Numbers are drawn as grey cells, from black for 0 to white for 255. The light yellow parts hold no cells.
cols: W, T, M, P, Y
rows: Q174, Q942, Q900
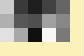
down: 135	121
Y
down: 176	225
W
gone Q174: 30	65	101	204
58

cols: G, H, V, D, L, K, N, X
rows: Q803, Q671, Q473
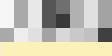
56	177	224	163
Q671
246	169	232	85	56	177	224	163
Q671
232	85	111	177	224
Q803
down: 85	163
D
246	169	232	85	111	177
Q803

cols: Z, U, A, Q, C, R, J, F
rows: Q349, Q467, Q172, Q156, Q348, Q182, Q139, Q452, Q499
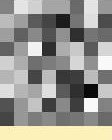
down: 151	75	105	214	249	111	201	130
F
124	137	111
Q499

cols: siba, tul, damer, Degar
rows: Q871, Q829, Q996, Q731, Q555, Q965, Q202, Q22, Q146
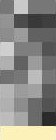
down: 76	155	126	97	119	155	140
tul
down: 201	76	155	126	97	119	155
tul
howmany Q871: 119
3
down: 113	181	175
siba
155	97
Q996
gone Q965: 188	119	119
113
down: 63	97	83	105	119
Degar

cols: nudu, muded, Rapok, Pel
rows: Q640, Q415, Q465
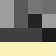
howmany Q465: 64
3
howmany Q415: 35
1
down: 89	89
muded
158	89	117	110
Q640
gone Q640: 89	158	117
110
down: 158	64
nudu
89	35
Q415

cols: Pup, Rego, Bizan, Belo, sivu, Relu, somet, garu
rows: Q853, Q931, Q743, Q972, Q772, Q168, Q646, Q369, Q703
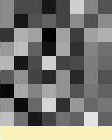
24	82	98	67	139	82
Q931
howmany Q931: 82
2
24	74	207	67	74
Q772
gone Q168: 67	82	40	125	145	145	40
90
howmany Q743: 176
2

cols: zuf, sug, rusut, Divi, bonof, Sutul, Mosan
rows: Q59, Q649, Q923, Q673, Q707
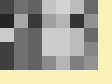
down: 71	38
zuf
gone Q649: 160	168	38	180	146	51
57
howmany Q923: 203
3

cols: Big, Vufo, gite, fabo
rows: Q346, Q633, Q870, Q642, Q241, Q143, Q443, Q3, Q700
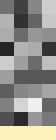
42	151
Q700
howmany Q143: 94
0

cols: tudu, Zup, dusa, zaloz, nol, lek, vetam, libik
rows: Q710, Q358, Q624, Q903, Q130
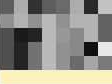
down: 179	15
vetam
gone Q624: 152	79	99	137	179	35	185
27
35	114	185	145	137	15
Q903
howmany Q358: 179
3
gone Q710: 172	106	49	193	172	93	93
41

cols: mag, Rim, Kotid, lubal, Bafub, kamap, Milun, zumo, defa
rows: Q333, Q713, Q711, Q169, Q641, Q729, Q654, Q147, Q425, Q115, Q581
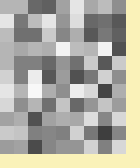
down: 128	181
Rim
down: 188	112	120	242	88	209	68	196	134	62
zumo
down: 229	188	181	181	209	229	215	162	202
mag
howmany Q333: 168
1
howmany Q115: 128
2
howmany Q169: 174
1
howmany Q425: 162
2

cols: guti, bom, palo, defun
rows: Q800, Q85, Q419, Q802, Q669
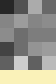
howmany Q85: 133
2
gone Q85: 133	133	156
140
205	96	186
Q669
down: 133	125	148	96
palo
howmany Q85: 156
1
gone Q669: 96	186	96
205
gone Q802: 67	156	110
148

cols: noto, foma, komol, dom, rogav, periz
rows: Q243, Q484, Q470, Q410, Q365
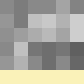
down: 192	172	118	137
komol
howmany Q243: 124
1
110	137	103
Q365
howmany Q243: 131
1
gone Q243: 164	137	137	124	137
131
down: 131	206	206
periz

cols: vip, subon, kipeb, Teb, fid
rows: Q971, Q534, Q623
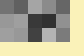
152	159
Q534
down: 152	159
vip
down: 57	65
kipeb
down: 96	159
subon

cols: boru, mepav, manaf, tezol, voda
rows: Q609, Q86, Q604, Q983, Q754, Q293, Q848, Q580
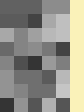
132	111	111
Q848
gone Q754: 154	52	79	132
126
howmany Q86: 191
1
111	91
Q293
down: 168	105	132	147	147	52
boru
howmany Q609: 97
3
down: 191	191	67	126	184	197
voda

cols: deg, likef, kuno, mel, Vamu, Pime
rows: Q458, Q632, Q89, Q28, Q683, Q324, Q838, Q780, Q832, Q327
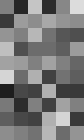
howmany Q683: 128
2
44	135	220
Q458
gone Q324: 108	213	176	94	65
114
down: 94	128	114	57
Vamu
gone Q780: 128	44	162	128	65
121
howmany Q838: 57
2
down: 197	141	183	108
kuno

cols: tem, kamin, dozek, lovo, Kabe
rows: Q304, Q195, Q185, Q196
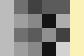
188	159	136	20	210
Q196
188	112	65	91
Q304
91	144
Q185
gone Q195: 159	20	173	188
136
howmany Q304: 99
0
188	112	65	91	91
Q304
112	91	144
Q185

